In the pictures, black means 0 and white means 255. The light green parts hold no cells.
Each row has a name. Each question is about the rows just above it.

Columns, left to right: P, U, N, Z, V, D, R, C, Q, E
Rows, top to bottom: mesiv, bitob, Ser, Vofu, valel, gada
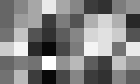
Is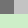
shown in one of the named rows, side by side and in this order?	yes
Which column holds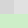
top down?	C
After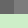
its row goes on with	[114 255 146 185  93  60 195 146]
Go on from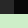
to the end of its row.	[ 71 124 244 225 114 234]
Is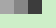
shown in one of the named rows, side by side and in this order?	yes
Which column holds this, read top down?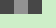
V
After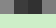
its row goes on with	[146]

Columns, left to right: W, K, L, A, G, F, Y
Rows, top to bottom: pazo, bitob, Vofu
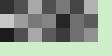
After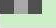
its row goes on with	[121  69 177]
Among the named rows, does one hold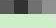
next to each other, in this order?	no
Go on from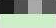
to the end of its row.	[ 59 111 144]
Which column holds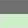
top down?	F
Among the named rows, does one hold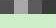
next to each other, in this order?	yes
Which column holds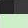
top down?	G

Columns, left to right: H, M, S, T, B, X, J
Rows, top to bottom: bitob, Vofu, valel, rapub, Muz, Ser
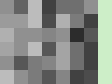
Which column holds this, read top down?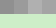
H
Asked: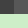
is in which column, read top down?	J
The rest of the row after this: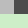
[176 123  65]
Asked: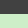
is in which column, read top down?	J
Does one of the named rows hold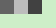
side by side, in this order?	yes

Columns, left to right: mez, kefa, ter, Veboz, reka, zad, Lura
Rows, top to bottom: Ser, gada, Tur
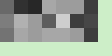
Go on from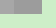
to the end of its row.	[61]
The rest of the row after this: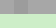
[156  61]
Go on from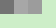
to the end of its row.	[167 167 156  61]
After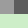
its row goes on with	[206  61  71]

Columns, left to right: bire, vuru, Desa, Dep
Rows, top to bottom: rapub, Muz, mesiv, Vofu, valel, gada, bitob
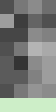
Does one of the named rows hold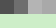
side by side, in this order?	no
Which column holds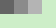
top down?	Desa
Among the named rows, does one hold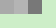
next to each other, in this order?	no
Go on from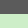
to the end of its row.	[129 157]
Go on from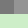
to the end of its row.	[139]

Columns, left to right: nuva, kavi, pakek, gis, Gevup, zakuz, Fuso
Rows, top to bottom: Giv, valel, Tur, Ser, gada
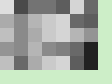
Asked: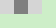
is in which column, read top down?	Gevup
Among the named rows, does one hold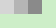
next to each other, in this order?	no
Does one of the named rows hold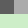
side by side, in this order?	no
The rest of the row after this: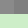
[105  33]
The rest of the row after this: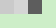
[33]
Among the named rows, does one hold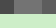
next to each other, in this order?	yes
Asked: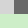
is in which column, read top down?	zakuz

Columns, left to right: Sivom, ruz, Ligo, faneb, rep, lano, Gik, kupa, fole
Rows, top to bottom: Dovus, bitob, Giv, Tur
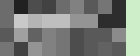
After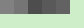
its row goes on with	[89]
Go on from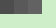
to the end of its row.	[89]

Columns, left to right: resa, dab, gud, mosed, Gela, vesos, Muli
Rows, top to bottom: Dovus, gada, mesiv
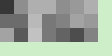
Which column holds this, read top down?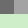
resa
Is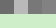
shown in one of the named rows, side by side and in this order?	yes
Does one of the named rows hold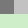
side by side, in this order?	no

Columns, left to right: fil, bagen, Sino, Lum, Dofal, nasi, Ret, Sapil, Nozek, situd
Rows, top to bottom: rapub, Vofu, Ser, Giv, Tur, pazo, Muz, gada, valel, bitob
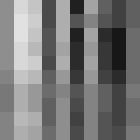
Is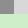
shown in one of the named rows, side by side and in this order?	yes
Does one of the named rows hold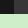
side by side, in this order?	no
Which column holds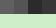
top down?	Sapil
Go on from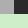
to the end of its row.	[163  55  23 108]
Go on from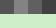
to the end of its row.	[120]
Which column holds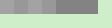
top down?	Ret
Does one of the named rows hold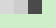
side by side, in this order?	yes

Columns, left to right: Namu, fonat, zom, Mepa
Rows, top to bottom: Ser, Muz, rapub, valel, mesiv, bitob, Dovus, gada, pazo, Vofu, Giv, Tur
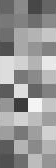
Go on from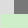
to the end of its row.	[138 188]
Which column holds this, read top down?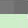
Namu
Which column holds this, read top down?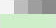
zom
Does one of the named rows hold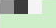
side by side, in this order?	yes
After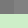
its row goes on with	[110 138]

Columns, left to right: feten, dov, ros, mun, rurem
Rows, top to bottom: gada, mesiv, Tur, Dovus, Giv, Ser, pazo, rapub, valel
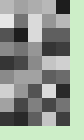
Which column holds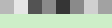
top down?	feten
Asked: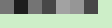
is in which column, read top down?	dov

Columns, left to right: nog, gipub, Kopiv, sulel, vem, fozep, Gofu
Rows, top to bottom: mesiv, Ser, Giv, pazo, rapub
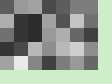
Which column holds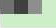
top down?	Gofu
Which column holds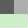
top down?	nog
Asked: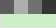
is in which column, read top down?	nog
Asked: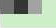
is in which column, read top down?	nog
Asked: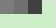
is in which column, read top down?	Gofu
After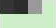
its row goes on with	[174 103  65]

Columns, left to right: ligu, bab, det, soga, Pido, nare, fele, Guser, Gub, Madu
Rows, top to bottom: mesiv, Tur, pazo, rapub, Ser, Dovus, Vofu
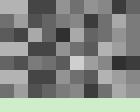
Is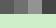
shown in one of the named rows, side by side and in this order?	no
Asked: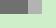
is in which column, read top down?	Guser
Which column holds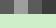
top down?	fele
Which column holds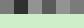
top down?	Pido
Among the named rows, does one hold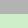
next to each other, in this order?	yes

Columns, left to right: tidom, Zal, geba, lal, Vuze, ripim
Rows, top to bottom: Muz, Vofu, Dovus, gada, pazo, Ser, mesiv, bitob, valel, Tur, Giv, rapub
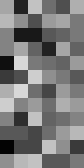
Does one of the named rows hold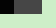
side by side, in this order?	yes
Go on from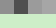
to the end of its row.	[121]
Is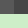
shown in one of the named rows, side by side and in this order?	yes
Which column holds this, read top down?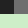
lal
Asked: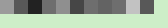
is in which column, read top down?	lal

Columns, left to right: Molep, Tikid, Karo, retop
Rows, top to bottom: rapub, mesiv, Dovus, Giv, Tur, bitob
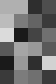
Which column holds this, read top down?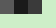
Molep
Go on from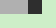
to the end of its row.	[78]

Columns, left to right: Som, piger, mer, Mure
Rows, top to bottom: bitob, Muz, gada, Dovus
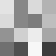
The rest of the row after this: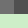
[247  60]
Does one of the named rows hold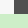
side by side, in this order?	no
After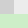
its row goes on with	[167]
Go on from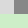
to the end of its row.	[124 190]
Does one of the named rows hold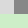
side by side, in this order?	yes
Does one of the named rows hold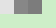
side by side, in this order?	no
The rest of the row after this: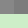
[190]

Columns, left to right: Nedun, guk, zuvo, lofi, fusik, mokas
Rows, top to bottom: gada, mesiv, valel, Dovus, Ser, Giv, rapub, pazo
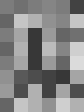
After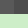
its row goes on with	[ 66  55 165]
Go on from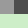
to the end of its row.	[177  66 165  77]
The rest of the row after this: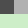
[ 66 165  77]

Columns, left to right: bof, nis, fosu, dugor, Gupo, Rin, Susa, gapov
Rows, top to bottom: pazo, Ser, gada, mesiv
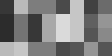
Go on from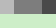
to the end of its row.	[198  65 107]
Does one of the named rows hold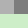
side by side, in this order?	no
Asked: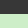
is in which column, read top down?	fosu
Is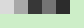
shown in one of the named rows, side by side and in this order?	no
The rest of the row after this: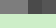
[149  85]
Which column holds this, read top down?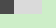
Gupo
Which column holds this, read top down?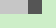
Rin

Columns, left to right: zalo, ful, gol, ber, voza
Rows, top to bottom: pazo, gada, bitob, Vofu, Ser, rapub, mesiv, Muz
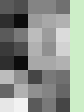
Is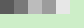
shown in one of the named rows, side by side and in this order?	no
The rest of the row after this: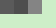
[132 112]
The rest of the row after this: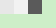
[121  69]

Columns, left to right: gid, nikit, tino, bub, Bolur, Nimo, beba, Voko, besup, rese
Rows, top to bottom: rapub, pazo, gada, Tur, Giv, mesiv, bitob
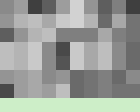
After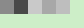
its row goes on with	[138 106]
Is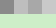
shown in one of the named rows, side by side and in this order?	no
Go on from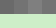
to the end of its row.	[115]
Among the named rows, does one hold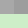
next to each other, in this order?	yes

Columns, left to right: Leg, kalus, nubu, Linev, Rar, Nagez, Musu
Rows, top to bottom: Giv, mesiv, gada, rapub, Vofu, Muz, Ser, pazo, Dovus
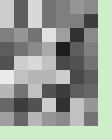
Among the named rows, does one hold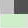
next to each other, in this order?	yes
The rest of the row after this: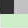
[150]

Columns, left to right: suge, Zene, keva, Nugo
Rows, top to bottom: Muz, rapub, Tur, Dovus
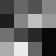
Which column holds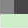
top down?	Zene
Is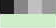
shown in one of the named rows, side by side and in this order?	yes
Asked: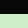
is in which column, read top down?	Nugo
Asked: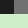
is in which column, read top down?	suge

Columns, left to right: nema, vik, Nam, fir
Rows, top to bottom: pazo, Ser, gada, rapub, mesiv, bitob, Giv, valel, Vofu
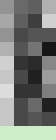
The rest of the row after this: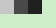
[156]
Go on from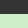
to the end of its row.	[126]
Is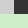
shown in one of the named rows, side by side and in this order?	yes
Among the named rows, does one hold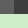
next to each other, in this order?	yes
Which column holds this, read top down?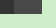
vik

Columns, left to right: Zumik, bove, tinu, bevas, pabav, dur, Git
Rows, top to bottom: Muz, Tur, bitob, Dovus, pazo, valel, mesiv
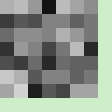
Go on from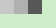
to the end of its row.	[130 130  97 119]
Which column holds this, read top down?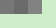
pabav

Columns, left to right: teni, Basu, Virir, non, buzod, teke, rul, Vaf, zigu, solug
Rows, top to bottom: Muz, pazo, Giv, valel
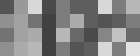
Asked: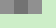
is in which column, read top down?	teni
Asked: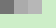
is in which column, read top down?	Virir
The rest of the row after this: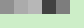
[ 84  94 216 125 227]
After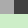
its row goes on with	[183 105  74 134 194 105]
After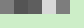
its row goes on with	[227]
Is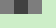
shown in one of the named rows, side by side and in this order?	no
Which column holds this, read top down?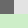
solug

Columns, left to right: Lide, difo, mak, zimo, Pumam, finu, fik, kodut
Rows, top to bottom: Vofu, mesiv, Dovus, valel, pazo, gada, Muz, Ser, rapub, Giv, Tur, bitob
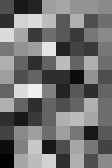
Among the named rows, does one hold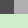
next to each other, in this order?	no
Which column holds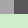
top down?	Pumam

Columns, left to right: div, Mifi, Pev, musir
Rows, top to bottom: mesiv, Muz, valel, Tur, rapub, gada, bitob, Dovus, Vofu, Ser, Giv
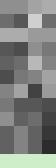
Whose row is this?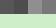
Tur
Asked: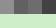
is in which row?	Vofu
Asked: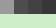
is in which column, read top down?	musir
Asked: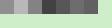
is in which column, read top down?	Pev

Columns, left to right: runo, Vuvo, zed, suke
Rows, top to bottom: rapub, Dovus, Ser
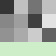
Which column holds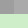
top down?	Vuvo
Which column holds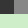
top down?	runo
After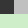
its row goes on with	[116 192]
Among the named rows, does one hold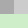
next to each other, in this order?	yes
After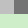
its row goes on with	[192]

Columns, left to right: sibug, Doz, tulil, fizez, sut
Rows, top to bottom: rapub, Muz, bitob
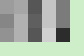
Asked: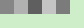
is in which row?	Muz
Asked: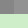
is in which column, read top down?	sibug
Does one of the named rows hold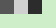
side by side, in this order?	yes
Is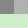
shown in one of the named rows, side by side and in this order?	yes
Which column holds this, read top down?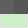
tulil
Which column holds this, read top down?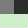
sut
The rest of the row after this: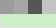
[123]

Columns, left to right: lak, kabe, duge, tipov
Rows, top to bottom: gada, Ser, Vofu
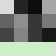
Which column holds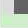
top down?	lak
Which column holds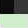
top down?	duge
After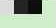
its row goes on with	[166]

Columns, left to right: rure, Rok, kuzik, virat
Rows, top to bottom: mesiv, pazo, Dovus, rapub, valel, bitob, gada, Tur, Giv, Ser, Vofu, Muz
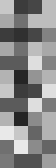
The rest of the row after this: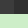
[ 70 130]
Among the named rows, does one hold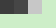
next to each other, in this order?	no

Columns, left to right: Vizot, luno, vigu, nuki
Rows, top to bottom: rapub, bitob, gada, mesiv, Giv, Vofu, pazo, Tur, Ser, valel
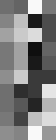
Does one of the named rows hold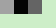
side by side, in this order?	no
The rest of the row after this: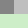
[25 77]
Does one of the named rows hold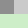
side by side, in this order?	yes
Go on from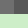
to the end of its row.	[ 36 181]
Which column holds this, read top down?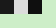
vigu
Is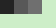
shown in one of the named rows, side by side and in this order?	no

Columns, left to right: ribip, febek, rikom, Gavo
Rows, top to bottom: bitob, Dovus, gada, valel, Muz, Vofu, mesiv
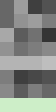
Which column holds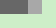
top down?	ribip
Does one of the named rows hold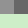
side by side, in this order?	no
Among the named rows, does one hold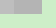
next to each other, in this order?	no
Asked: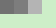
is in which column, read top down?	rikom
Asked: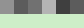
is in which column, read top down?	febek
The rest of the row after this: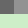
[157 125]

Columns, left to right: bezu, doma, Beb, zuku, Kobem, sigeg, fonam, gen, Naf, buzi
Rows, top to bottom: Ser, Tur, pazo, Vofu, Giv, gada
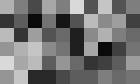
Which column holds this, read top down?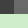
buzi
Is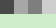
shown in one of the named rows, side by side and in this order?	no
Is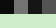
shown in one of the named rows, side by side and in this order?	yes
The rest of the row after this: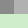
[126 105]

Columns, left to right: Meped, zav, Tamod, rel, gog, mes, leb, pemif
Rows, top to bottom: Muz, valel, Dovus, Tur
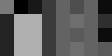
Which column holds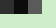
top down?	pemif
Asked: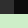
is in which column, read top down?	pemif
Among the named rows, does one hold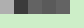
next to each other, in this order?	yes
